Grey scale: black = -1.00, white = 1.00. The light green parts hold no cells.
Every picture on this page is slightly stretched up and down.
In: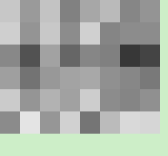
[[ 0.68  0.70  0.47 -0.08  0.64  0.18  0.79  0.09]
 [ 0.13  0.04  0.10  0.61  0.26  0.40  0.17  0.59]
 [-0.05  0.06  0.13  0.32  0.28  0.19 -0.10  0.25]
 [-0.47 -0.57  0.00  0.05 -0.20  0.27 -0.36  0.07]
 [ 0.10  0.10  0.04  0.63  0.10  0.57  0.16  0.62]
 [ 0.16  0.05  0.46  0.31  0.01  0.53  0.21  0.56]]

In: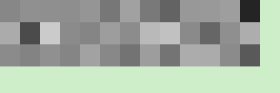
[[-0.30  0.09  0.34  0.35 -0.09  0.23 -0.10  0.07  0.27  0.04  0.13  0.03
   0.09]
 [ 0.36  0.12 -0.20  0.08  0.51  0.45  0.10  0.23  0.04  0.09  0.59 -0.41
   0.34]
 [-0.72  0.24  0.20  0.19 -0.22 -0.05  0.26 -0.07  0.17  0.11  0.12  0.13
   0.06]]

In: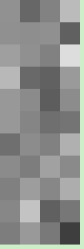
[[-0.51 -0.05  0.20 -0.02]
 [-0.07 -0.25  0.53  0.06]
 [ 0.36  0.06  0.23  0.00]
 [ 0.08  0.26 -0.02  0.09]
 [ 0.38  0.01  0.10 -0.13]
 [-0.09 -0.13  0.04  0.19]
 [ 0.10 -0.27  0.09  0.19]
 [ 0.21 -0.24 -0.18  0.44]
 [ 0.73  0.01  0.13  0.25]
 [-0.25  0.13  0.11  0.13]
 [ 0.47  0.02 -0.19  0.14]]

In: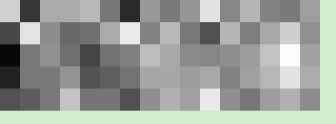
[[ 0.10  0.38  0.23 -0.07  0.11  0.83  0.26  0.38  0.12 -0.37 -0.08 -0.08
   0.53 -0.05 -0.28 -0.36]
 [ 0.35  0.77  0.43  0.26  0.02  0.32  0.23  0.31  0.31 -0.10 -0.26 -0.35
   0.15 -0.05 -0.06 -0.74]
 [ 0.27  0.98  0.52  0.23  0.12  0.05  0.08  0.32  0.48  0.01 -0.11 -0.47
  -0.13  0.13 -0.06 -0.94]
 [ 0.13  0.62  0.32 -0.02  0.42 -0.37 -0.06  0.45  0.02  0.84  0.33 -0.12
  -0.18  0.10  0.78 -0.44]
 [ 0.24 -0.04  0.02  0.42  0.05  0.77  0.18 -0.04  0.19 -0.67 -0.07  0.45
   0.34  0.33 -0.58  0.63]]

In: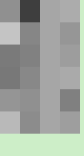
[[ 0.24  0.30  0.10  0.45]
 [ 0.00  0.30  0.13  0.17]
 [ 0.33  0.30  0.07 -0.06]
 [ 0.23  0.30  0.01 -0.04]
 [ 0.18  0.30  0.05  0.54]
 [ 0.35  0.30 -0.51  0.13]]

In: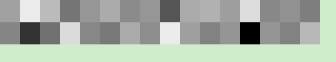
[[ 0.44  0.02  0.17 -1.00  0.17  0.02  0.25  0.85  0.11  0.33 -0.05  0.06
   0.72 -0.11 -0.61  0.04]
 [-0.01  0.14  0.07  0.73  0.24  0.39  0.33 -0.33  0.18  0.09  0.34  0.18
  -0.08  0.47  0.84  0.26]]
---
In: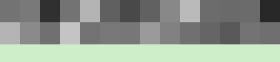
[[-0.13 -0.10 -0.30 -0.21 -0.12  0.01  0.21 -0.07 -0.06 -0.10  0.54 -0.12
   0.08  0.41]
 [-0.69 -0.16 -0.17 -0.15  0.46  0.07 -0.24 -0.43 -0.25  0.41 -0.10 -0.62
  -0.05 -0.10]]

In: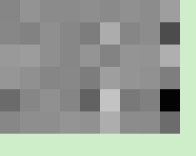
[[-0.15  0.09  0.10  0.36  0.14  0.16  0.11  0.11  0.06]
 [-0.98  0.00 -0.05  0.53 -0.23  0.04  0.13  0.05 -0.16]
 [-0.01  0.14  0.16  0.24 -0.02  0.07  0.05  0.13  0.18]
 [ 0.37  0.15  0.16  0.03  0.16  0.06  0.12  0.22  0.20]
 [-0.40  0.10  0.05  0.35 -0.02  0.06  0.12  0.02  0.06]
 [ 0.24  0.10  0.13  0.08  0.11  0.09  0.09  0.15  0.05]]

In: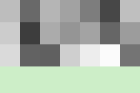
[[-0.09  0.97  0.86  0.62 -0.25 -0.23  0.71]
 [ 0.22 -0.20  0.28  0.17  0.34 -0.52  0.60]
 [ 0.50 -0.44 -0.02  0.27  0.42 -0.18  0.48]]

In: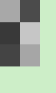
[[ 0.30 -0.47]
 [ 0.55 -0.55]
 [-0.41  0.32]]

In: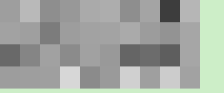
[[ 0.27  0.60  0.25  0.63  0.21  0.09  0.69  0.25  0.24  0.23]
 [ 0.30 -0.26 -0.15 -0.21  0.20  0.26  0.09  0.26  0.04 -0.18]
 [ 0.30  0.15  0.22  0.33  0.28  0.27  0.23 -0.03  0.25  0.27]
 [ 0.43 -0.52  0.29  0.11  0.36  0.33  0.19  0.11  0.45  0.24]]

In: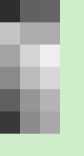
[[ 0.32  0.09 -0.56]
 [ 0.41  0.18 -0.25]
 [ 0.69  0.47  0.08]
 [ 0.87  0.66  0.29]
 [ 0.35  0.35  0.54]
 [-0.21 -0.24 -0.64]]

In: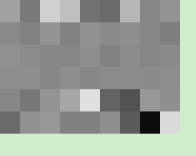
[[ 0.72 -0.90 -0.29  0.12  0.01  0.01  0.19  0.14 -0.16]
 [ 0.12  0.19 -0.36 -0.22  0.75  0.31  0.16 -0.07  0.06]
 [ 0.11  0.08  0.10  0.09  0.06  0.12  0.05  0.12  0.11]
 [ 0.08  0.05  0.10  0.02  0.11  0.05  0.06  0.09  0.13]
 [-0.01  0.05  0.12  0.08  0.14  0.02  0.16  0.02  0.08]
 [ 0.15  0.05  0.43 -0.16 -0.11  0.50  0.63 -0.04  0.27]]
